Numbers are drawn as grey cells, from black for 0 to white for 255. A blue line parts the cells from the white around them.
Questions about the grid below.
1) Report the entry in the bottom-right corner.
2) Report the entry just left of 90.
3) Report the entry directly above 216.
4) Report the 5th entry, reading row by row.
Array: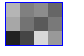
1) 153
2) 115
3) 90
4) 167

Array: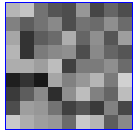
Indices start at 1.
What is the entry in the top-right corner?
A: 77
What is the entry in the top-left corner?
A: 181
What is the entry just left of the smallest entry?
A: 51
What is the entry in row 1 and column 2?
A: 196
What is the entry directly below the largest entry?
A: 189
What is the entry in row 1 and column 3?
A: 115
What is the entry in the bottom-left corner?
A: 202
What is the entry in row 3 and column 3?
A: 93
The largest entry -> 209
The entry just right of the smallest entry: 166
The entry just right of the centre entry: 123
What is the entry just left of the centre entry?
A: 189
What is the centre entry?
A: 64
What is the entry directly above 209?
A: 107
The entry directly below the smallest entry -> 137
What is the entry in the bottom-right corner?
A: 137
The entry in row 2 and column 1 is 129
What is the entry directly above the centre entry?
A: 143
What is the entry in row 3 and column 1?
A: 166

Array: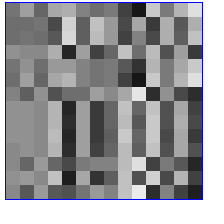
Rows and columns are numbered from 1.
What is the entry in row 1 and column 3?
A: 102
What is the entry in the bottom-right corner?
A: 31
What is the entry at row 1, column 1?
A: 116
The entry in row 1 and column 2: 159
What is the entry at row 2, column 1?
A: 110
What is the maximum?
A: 235
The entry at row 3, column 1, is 110
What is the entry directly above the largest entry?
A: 81
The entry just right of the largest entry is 45
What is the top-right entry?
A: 223
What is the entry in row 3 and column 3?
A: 110
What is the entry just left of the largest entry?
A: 193
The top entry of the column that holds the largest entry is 23

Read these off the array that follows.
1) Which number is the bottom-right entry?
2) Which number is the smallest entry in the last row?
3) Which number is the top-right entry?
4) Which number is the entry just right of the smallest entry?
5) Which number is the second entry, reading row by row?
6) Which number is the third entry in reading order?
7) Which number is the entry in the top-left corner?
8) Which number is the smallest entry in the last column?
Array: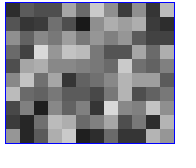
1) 150
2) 31
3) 187
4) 143
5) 91
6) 78
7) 45
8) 45

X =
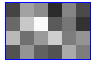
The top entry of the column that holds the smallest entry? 42
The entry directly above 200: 162
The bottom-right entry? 125
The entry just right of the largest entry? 90
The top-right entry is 74
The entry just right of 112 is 154
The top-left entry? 68

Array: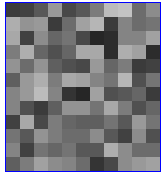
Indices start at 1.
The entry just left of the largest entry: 188
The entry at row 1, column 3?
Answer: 88
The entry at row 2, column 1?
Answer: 174
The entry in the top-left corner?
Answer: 59
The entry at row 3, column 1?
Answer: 168
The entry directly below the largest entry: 132
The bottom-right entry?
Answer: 161
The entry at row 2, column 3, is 153
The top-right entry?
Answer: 140
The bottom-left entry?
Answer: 95
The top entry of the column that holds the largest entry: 195
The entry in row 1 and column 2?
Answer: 65
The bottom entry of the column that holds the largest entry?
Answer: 140
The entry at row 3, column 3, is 140
